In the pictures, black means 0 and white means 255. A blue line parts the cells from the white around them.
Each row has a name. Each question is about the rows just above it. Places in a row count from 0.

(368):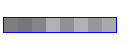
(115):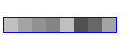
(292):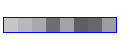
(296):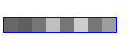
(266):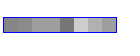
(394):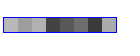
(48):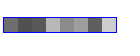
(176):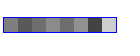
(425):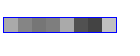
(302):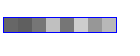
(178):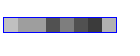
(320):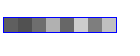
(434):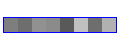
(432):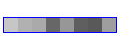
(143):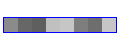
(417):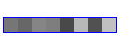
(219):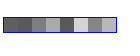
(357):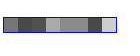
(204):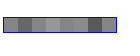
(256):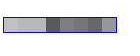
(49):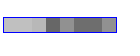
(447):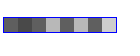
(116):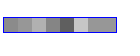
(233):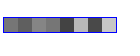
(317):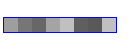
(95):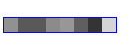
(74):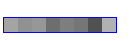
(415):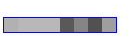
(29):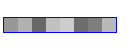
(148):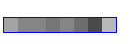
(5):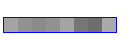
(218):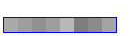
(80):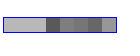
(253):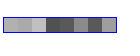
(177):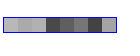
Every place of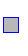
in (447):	3 5
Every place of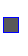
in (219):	1 4
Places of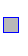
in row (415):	1 2 3
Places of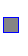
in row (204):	0 2 4 7

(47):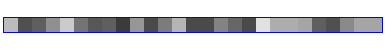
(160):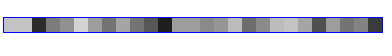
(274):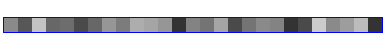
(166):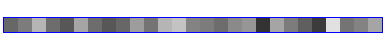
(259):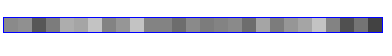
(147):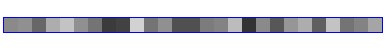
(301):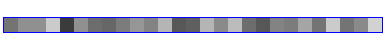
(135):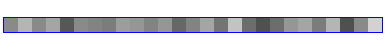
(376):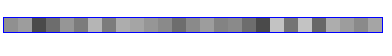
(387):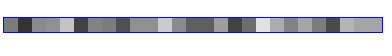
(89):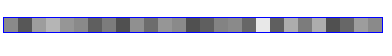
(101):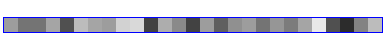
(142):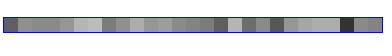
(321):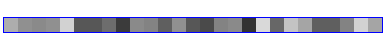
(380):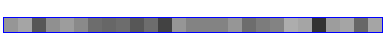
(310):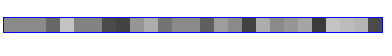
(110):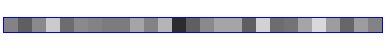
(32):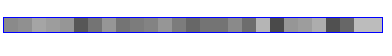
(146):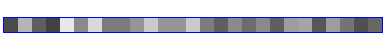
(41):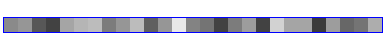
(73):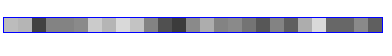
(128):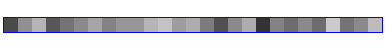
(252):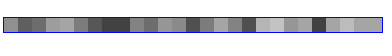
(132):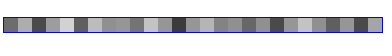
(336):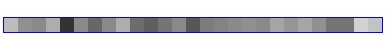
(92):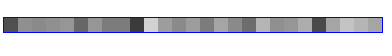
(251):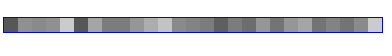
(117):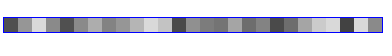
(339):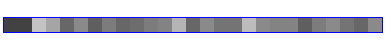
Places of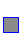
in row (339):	5 14 18 23 26
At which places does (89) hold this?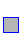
3

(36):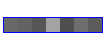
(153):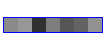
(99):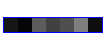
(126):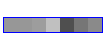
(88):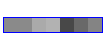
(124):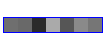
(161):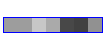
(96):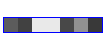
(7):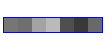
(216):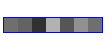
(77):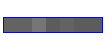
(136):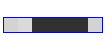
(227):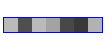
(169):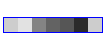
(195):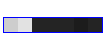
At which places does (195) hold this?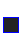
2 3 4 6
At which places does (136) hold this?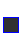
2 3 4 5
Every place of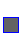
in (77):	0 1 4
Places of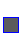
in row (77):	3 5 6
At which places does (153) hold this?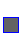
5

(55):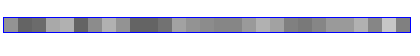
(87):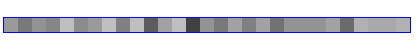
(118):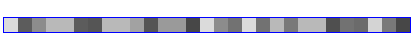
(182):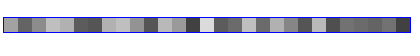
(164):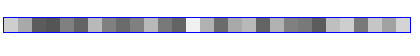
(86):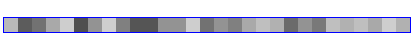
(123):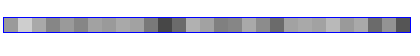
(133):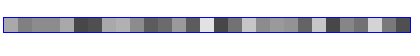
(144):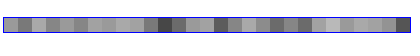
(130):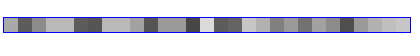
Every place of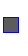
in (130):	1 5 15
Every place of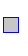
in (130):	17 28
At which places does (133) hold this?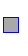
0 4 7
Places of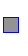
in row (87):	2 14 20 21 22
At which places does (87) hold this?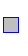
4 7 9 12
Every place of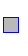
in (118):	3 4 7 8 19 21 22
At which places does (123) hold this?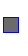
12 19 26

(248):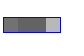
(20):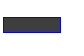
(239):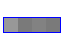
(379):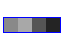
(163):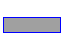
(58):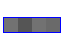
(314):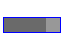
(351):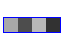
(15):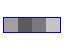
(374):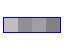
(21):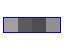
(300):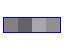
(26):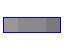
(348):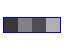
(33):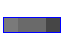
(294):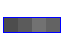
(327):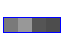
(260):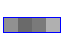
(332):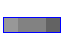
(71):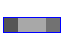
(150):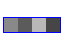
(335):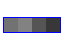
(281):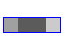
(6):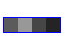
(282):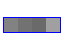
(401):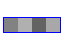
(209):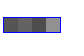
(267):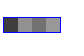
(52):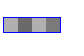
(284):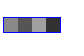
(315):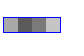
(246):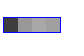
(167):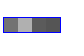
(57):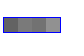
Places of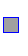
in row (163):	0 1 2 3
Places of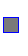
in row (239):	1 3
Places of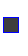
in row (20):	0 1 2 3
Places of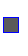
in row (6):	0

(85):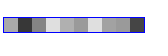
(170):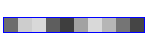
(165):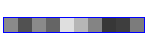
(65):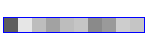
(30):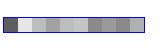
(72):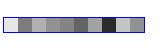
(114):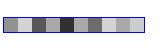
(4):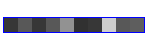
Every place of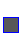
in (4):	1 3 8
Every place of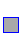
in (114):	3 5 8

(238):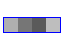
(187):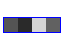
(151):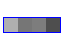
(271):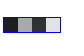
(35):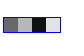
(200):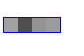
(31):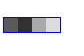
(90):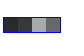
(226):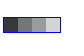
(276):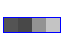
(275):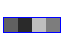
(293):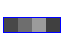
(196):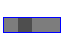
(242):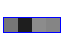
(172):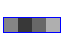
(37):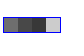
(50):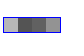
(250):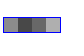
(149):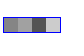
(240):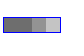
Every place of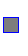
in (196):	0 2 3
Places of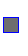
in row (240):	0 1

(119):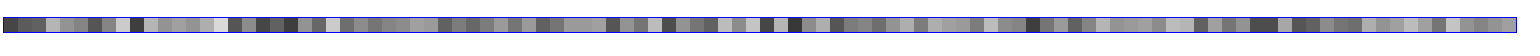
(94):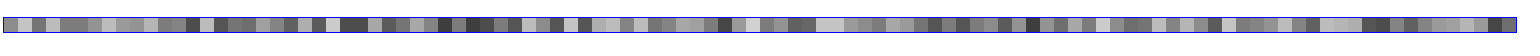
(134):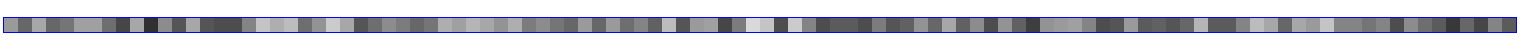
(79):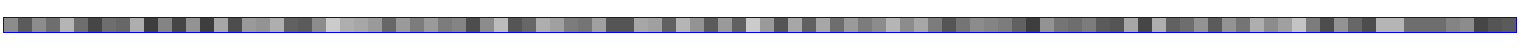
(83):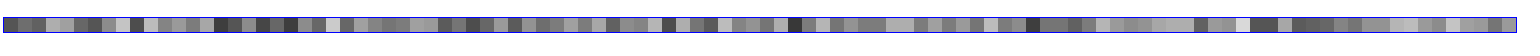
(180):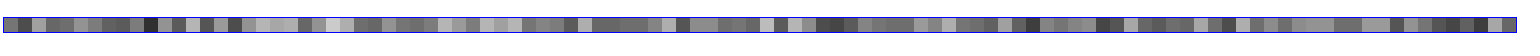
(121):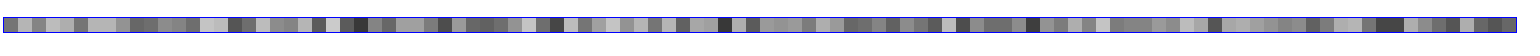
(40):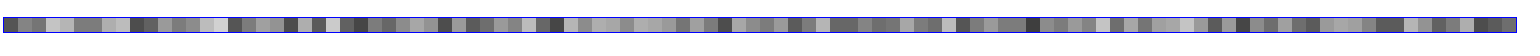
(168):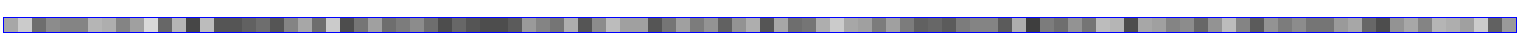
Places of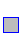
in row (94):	3 7 14 37 43 45 82 91 94
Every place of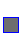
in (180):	4 25 29 44 45 51 63 64 69 83 86 89 91 95 96
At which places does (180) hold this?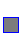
6 9 30 33 39
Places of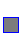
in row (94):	4 5 11 32 35 50 54 62 67 69 77 88

